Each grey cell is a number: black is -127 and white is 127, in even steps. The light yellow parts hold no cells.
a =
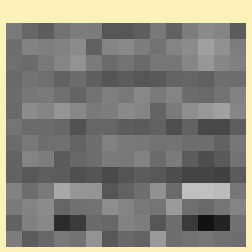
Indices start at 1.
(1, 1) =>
-5
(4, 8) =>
-35
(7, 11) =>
-48
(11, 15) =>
-8
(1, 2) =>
-24
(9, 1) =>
-28
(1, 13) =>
10
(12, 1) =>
-5
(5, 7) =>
-1
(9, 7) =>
-4
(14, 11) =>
-17
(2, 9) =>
-2
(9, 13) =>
-49
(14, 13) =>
-8
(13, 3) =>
7
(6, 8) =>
10
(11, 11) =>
-20
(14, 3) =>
-24
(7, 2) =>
-20
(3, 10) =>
-8
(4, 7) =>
-42
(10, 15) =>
-36
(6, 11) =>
-4
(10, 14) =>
-62
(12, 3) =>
11
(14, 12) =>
-13
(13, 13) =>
-109
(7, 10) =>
-29
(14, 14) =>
-15
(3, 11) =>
-9
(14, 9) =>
-28
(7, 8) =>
-34
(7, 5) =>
-45
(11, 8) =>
-29
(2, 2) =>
2
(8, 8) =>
-6
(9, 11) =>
-4

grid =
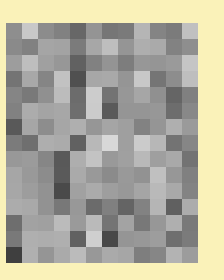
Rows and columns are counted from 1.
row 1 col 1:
14
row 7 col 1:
-38
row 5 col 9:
38
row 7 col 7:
37
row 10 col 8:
25
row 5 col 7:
-12
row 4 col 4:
66
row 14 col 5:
-30
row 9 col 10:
31
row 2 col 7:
62
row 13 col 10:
23
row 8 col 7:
88
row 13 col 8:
35
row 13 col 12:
-6
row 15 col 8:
38
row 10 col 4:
-37
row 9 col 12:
-12
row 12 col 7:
0
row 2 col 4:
35
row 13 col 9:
-7
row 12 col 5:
24
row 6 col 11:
-18
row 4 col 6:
39
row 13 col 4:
59
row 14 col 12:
-4
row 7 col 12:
26
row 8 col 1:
-4
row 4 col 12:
62
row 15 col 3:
21
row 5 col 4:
60
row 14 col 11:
-16
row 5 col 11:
-26
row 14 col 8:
21
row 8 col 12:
6
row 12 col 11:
-31
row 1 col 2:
72

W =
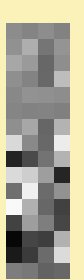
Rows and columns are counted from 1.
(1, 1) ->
12
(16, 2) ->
-7
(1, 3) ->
13
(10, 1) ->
90
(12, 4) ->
-62
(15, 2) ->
-68
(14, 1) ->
-120
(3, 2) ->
26
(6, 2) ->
2
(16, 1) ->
-2
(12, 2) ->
48
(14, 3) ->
-65
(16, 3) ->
-29
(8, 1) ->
89
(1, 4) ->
2
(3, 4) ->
14
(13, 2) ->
30
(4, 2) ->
3

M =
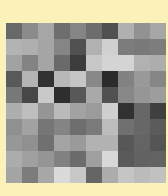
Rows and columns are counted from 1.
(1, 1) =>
-23
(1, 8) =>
48
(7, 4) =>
4
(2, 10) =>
-2
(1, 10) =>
38
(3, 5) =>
-67
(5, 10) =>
29
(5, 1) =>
-7
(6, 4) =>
58
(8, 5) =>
26
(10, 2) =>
-3
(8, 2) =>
16
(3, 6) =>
71
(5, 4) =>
-81
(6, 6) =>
27
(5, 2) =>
-56
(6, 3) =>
21
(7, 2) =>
34
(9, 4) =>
1
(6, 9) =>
-24
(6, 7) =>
79
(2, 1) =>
51
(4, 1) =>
-38
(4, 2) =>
52
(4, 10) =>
6
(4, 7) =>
-84
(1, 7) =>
-47
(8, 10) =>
-42
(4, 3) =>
-77
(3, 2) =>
3
